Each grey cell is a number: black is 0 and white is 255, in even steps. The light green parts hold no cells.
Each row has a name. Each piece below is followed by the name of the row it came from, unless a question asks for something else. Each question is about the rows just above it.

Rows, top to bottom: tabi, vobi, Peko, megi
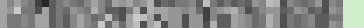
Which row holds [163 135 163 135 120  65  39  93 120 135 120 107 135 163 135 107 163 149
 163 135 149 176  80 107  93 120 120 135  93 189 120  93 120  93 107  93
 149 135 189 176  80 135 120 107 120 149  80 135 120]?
tabi
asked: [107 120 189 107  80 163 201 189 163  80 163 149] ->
Peko
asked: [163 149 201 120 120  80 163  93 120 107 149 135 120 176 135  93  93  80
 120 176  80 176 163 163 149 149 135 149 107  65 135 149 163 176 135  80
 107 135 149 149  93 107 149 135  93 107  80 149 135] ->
vobi
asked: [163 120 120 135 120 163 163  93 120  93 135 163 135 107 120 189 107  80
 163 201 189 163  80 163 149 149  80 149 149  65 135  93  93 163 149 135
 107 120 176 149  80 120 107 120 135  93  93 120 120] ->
Peko
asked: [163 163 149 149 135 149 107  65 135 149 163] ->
vobi

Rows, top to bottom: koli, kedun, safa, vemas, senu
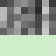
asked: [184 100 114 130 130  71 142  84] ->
safa
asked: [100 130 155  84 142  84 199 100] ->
senu
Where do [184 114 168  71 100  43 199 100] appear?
kedun
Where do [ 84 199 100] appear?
senu
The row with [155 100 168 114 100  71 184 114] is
vemas

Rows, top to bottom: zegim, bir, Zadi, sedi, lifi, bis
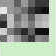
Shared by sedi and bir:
[136]
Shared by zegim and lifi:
[97]
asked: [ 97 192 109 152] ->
Zadi

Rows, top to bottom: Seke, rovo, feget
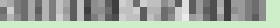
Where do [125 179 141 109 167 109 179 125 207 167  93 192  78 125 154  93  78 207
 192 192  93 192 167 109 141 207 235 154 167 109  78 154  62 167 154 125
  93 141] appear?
feget
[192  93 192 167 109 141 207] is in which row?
feget
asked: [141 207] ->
feget
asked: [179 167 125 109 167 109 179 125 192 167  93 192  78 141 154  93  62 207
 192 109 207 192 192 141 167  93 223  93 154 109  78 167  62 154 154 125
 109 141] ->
Seke

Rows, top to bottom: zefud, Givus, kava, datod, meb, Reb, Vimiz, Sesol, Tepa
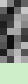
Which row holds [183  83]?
Sesol
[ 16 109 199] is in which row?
Givus
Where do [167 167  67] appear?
meb
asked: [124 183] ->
Vimiz
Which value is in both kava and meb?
[167]
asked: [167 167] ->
meb
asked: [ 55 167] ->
kava

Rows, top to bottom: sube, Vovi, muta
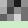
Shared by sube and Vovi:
[143]
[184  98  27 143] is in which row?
sube

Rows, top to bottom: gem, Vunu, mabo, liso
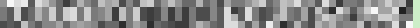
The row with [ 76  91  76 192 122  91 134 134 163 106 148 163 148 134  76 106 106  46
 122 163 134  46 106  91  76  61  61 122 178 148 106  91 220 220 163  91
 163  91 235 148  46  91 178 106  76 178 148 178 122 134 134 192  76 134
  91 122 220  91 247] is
liso
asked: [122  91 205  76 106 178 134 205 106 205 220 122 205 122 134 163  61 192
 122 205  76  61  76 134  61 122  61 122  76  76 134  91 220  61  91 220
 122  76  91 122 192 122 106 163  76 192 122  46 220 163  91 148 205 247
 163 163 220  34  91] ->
Vunu
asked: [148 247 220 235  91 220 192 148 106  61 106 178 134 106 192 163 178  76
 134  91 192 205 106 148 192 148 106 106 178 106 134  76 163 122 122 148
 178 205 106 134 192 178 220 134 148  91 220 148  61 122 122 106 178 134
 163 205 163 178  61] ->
gem
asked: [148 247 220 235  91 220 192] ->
gem

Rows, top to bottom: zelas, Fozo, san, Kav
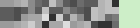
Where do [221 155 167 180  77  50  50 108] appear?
Kav
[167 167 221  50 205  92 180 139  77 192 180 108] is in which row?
san
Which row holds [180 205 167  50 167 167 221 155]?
Kav
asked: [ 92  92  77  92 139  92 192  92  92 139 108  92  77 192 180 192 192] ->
Fozo
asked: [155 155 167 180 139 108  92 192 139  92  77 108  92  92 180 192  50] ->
zelas
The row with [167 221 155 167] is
Kav

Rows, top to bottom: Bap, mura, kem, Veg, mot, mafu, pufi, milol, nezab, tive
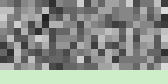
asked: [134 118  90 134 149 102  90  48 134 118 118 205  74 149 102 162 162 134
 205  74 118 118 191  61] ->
Bap
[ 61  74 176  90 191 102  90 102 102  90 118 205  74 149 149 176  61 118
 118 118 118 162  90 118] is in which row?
nezab
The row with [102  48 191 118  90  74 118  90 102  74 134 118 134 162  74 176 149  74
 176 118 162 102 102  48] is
milol
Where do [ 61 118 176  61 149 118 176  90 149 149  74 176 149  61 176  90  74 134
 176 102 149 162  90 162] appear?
pufi

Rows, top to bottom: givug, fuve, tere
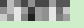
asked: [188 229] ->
fuve
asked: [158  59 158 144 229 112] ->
fuve
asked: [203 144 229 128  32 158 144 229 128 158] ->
tere
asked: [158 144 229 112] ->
fuve
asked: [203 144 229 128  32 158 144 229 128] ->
tere

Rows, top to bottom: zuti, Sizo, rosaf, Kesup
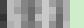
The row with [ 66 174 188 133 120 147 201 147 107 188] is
Kesup
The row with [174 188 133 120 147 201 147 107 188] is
Kesup
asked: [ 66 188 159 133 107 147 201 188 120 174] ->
Sizo
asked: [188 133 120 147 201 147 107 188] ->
Kesup

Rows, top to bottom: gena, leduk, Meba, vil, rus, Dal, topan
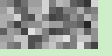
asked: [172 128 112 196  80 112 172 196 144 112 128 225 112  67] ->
topan
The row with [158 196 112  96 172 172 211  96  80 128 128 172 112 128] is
leduk
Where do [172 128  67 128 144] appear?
vil
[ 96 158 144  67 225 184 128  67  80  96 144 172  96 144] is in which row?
rus
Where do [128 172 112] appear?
leduk
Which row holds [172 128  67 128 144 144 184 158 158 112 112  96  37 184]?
vil

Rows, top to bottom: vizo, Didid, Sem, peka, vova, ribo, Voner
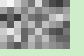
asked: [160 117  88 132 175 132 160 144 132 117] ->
Voner
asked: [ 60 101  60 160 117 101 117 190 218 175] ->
Sem

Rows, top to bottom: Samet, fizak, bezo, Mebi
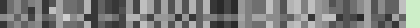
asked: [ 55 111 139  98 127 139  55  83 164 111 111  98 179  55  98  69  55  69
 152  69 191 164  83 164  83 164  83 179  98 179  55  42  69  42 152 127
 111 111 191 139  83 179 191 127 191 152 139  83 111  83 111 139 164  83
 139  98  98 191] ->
Samet
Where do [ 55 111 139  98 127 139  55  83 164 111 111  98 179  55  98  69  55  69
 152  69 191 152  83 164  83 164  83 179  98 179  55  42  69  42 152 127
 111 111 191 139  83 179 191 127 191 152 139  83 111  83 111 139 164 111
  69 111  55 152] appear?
Mebi

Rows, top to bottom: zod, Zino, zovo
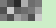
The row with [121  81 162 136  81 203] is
zovo
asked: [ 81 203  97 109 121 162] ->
Zino
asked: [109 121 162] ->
Zino
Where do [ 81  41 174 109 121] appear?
zod

